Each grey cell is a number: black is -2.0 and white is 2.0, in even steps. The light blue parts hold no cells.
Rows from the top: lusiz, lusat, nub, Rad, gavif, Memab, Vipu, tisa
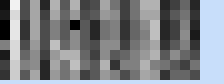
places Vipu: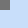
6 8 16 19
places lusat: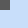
9 17
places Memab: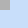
6 7 15
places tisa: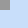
5 7 10 15
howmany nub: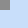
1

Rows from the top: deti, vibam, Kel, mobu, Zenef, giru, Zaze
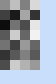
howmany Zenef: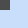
0
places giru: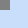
2

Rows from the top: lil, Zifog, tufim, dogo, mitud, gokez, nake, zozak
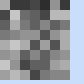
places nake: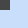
2
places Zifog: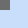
2
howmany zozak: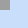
2
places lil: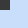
1 2 6
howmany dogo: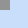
3
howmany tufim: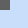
3
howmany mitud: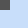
2

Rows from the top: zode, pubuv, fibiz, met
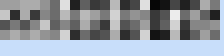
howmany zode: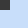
1
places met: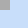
1 3 11

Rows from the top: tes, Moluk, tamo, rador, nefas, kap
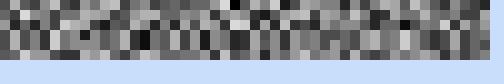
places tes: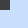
3 12 15 36 47
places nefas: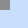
7 8 9 21 27 41

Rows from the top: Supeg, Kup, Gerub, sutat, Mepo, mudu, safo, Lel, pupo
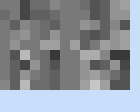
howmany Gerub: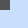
1
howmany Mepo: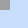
5
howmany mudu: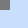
4

